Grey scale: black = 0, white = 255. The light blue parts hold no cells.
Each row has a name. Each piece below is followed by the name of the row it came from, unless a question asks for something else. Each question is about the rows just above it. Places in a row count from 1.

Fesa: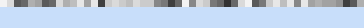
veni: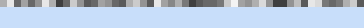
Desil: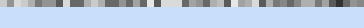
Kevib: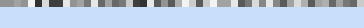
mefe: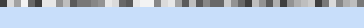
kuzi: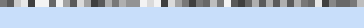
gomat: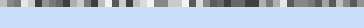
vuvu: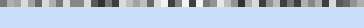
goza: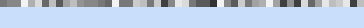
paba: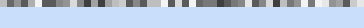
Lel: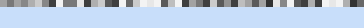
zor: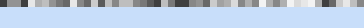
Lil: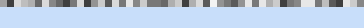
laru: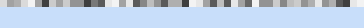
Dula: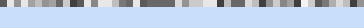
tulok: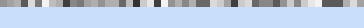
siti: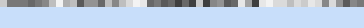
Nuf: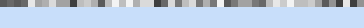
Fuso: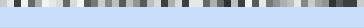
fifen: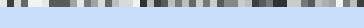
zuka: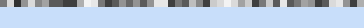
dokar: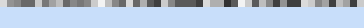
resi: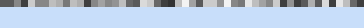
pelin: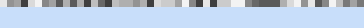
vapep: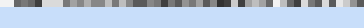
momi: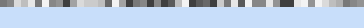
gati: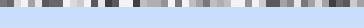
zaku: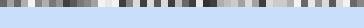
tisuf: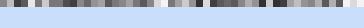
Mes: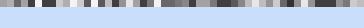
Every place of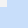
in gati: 4 10 13 18 19 25 27 34 35 37
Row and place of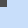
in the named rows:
tisuf, 10
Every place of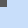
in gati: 7 14 17 39 40 50
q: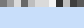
fifen
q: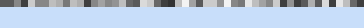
resi
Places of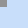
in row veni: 6 12 16 21 36 39 42

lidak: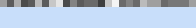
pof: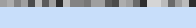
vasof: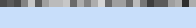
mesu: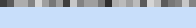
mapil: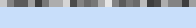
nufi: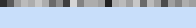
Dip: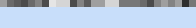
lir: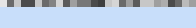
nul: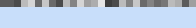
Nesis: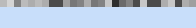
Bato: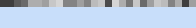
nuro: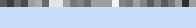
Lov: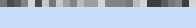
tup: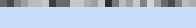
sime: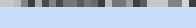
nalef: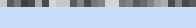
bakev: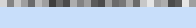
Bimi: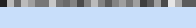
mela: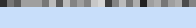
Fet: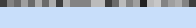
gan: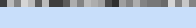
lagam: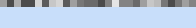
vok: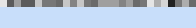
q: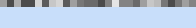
lagam
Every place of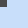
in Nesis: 8 9 20 22 23 26
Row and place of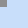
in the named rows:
nufi, 9
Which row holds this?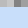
Fet
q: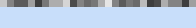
mapil

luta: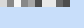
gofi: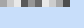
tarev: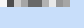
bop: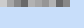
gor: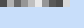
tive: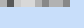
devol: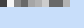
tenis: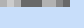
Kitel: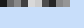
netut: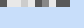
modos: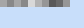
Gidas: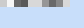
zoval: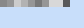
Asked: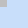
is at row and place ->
gor, 5
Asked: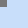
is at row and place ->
zoval, 6
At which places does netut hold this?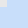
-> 2 3 5 8

